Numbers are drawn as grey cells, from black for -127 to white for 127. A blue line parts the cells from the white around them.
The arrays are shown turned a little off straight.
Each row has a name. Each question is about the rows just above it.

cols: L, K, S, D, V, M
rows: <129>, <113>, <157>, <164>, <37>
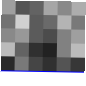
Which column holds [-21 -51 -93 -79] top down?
D
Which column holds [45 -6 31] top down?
M
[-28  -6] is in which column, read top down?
K
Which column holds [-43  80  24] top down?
K
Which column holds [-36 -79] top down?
S

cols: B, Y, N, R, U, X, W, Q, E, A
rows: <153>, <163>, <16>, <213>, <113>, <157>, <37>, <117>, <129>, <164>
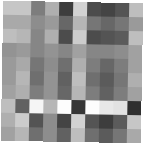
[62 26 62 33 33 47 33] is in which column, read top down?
A
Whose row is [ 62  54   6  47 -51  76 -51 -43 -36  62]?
<16>
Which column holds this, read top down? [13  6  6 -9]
N
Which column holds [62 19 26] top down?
B
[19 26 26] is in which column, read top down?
B
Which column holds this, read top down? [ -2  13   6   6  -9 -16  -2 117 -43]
N

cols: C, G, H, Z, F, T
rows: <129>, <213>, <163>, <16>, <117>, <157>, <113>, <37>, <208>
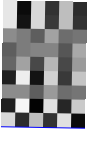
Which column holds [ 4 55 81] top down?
Z
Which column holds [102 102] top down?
C
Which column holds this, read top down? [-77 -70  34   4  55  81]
Z
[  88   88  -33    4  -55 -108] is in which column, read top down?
H
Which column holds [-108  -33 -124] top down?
H
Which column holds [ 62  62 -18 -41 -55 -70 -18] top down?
F
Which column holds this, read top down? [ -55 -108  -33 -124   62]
H

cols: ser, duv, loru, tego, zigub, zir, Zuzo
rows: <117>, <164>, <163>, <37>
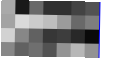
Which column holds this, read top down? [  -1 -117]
Zuzo
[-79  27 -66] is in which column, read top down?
zigub
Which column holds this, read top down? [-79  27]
zigub
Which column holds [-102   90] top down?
duv
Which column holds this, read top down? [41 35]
ser
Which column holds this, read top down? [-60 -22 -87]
zir

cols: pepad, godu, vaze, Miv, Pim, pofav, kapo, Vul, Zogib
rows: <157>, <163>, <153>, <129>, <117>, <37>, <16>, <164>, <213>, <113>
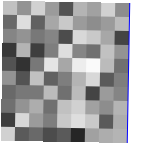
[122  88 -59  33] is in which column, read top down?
kapo
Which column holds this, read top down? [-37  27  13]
Vul
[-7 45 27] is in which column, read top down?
vaze
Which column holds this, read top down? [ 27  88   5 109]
pofav
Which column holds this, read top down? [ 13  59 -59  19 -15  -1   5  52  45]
Zogib

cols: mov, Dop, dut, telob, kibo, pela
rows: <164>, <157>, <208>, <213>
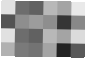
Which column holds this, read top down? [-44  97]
mov
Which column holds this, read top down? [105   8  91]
pela
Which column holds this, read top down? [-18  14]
Dop
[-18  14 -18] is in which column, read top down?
Dop
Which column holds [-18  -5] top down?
Dop
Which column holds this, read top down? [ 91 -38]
pela
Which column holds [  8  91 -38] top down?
pela

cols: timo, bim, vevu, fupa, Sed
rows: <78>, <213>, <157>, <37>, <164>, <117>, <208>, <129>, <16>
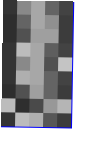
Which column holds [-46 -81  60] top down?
bim
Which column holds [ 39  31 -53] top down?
vevu

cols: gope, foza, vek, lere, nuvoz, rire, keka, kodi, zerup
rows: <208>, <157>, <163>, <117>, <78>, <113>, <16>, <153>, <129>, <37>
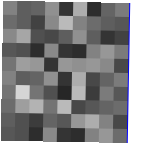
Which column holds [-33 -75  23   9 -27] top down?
kodi
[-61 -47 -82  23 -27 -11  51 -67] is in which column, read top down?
vek
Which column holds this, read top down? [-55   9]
lere
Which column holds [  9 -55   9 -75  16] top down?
lere
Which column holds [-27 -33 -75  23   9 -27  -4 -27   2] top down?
kodi

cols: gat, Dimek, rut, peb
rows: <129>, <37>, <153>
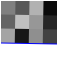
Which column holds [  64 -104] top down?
Dimek
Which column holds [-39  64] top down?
Dimek

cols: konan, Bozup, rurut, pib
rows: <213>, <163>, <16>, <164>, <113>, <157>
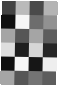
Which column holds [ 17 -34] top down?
pib
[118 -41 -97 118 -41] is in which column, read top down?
Bozup
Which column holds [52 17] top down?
pib
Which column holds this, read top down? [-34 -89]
pib

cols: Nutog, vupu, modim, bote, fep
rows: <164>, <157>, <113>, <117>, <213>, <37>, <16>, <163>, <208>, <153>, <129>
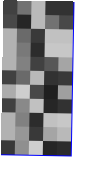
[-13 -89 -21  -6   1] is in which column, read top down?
vupu
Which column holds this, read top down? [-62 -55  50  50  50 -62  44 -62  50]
Nutog
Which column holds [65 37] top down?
bote
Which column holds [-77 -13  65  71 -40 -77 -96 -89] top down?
bote
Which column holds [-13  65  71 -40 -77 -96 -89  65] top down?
bote
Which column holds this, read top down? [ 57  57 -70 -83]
modim
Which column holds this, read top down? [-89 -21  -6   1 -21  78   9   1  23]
vupu

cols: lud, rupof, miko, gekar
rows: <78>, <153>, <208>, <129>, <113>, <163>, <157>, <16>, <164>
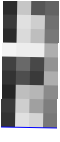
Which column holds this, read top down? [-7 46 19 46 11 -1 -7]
gekar
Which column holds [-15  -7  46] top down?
gekar
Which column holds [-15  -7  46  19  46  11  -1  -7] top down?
gekar
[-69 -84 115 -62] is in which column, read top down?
lud
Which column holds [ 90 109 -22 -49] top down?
rupof
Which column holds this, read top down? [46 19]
gekar
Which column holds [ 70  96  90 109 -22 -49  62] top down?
rupof

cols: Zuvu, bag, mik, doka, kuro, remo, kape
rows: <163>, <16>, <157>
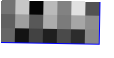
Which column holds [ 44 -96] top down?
doka
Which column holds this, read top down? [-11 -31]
Zuvu
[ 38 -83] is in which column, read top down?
remo
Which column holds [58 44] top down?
doka

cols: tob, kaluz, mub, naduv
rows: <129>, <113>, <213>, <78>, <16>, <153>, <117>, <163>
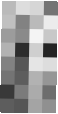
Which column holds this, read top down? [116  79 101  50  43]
mub
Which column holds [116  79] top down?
mub
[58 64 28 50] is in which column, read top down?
tob

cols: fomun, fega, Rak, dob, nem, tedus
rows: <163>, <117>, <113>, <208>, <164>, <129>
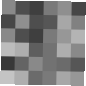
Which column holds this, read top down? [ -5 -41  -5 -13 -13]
dob
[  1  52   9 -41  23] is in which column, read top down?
tedus
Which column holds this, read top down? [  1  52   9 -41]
tedus
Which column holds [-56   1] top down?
tedus
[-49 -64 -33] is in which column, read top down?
Rak
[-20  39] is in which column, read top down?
nem

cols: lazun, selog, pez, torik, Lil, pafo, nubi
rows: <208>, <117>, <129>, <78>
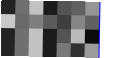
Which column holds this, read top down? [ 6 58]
pafo
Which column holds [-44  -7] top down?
Lil
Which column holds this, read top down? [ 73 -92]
lazun
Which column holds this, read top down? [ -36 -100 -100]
torik
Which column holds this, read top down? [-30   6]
pafo

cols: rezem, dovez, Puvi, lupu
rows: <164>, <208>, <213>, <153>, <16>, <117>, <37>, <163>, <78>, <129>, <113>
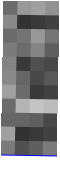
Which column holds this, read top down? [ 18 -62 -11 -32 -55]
lupu
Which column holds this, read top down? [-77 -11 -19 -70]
dovez
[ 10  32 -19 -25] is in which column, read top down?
rezem

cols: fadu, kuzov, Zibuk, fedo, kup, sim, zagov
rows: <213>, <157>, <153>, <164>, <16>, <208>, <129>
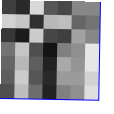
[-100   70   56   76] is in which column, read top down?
kuzov
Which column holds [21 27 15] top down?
sim

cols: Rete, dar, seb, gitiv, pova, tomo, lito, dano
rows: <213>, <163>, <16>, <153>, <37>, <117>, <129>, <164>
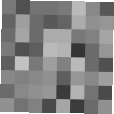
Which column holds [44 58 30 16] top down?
gitiv
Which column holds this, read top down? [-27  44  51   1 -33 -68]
pova
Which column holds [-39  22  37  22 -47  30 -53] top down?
dano

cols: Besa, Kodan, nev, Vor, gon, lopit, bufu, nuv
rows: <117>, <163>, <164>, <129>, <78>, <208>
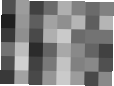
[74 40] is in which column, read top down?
gon
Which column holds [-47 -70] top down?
Besa
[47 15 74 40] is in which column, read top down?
gon
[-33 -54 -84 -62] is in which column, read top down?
nev
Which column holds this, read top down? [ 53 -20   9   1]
lopit
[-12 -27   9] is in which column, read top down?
bufu

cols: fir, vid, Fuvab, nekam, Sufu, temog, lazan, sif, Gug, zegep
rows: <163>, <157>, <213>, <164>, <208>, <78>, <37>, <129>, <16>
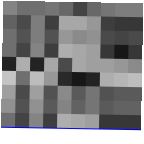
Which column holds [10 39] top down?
temog
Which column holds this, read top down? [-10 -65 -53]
sif
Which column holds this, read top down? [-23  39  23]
Sufu
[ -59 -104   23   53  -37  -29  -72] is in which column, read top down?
Gug

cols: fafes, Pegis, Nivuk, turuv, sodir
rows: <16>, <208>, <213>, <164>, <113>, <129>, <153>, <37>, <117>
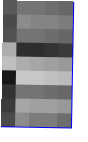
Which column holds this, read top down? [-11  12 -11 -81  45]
Pegis
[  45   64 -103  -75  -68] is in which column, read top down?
fafes
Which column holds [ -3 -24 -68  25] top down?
sodir
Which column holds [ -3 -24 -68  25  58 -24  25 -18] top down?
sodir
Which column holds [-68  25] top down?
sodir
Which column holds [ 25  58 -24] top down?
sodir
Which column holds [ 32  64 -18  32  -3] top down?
turuv

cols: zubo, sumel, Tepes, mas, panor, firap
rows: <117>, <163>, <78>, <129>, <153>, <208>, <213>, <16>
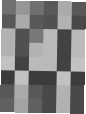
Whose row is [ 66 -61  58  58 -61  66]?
<153>
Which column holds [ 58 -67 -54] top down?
mas
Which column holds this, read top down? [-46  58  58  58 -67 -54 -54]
mas
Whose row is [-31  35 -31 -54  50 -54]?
<16>

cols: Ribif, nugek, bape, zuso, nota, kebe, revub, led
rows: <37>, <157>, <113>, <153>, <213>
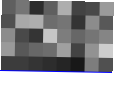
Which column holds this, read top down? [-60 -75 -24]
kebe
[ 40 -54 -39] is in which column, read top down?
nugek
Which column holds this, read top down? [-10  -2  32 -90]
nota
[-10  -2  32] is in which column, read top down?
nota
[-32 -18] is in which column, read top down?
zuso

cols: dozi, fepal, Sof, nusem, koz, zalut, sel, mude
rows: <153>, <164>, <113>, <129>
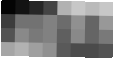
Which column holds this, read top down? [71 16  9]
zalut
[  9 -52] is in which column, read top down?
zalut
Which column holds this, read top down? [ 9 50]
fepal
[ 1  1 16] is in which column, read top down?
nusem
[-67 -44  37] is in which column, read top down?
dozi
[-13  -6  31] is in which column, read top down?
Sof

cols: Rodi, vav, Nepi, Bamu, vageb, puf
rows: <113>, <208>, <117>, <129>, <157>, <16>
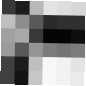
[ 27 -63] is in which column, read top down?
Rodi
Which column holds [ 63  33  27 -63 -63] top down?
Rodi
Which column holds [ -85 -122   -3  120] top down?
Bamu
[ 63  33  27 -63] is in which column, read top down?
Rodi
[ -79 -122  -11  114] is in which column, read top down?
vageb

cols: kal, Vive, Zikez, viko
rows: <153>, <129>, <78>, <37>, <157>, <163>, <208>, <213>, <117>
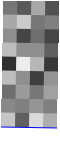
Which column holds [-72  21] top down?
viko
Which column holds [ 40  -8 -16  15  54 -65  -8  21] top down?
Zikez
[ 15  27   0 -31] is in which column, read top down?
Vive
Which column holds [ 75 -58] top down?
Vive
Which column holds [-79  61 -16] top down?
kal
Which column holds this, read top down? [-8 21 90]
Zikez

